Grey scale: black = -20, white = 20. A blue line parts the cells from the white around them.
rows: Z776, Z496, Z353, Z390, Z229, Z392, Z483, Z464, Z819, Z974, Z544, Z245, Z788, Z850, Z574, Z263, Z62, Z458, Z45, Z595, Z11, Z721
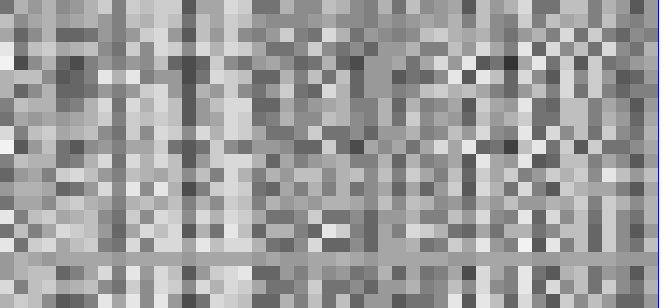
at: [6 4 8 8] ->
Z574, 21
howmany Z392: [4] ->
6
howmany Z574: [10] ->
7

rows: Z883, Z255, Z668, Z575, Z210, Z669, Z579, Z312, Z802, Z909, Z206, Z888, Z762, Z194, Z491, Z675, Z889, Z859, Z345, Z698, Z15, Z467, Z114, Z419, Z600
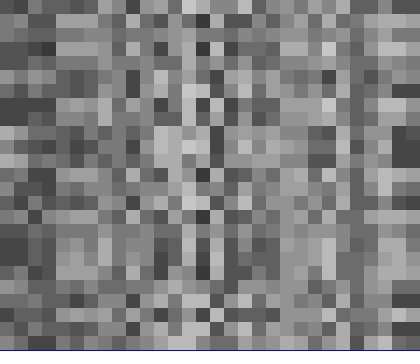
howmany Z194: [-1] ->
6
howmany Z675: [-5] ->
2
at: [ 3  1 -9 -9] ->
Z888, 26
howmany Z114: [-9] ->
3
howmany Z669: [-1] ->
5
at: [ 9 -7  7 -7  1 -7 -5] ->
Z859, 13
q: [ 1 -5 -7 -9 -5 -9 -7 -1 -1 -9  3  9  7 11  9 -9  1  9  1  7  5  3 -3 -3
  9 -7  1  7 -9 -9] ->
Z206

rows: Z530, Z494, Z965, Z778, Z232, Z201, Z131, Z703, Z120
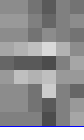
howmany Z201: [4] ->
3
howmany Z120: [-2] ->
0

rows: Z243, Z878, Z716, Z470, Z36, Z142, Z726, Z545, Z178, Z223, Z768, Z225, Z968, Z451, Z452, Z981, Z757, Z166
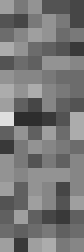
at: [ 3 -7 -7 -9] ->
Z243, 2
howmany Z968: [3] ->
4
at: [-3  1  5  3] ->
Z716, 0
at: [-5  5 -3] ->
Z223, 2

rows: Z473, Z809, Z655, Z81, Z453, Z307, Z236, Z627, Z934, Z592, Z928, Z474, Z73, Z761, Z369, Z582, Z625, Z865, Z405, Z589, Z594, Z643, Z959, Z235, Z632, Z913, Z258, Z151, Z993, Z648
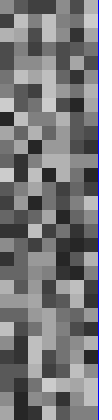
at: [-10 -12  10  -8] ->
Z913, 0
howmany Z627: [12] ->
2
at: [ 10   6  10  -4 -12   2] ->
Z307, 1

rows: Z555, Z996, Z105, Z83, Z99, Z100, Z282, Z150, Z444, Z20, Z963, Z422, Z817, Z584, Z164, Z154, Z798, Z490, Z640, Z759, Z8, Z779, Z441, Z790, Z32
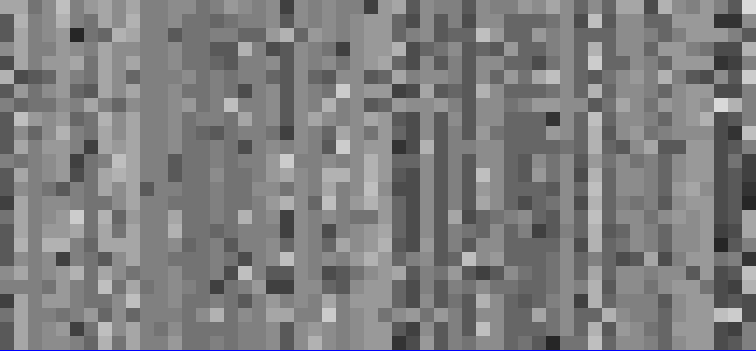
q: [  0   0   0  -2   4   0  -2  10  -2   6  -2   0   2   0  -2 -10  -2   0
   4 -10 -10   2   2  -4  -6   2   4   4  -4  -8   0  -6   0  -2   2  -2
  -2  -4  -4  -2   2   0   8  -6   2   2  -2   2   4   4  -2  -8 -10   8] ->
Z8
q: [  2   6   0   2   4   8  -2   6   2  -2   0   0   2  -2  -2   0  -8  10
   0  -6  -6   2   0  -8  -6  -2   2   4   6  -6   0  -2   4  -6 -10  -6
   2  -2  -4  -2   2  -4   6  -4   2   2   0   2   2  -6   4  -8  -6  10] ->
Z759
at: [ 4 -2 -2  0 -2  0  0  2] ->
Z32, 12

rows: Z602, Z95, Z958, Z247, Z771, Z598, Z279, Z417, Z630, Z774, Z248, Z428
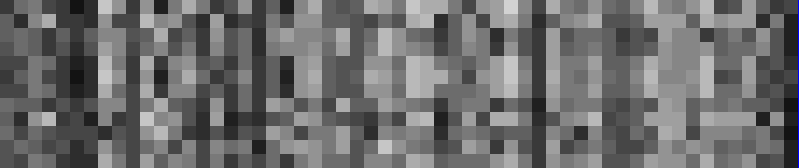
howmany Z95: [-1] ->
3
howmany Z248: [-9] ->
9
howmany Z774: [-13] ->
6
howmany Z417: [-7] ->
7
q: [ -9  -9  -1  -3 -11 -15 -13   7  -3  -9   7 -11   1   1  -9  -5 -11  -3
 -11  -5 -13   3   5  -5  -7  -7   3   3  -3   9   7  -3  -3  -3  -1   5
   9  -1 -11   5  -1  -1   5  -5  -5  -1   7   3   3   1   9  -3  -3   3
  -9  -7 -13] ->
Z279

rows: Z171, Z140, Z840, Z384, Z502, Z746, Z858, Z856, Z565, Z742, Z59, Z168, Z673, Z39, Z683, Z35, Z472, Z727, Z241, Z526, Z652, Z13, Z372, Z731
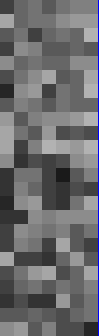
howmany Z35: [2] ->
4
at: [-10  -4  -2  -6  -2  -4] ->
Z652, 0
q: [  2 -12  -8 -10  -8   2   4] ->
Z168
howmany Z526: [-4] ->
1
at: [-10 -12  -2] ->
Z683, 3

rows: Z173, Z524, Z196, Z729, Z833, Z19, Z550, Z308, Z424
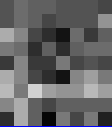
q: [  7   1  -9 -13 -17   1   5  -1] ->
Z19
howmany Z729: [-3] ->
3
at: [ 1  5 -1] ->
Z19, 5
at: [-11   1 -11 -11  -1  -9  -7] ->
Z833, 0
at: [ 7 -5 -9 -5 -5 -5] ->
Z308, 1
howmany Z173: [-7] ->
4

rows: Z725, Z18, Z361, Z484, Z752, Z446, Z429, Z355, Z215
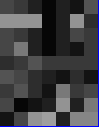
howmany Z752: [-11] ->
5
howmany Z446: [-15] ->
1
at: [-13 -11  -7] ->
Z752, 0
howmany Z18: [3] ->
4
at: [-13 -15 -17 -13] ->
Z446, 2
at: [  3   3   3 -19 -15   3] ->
Z18, 0

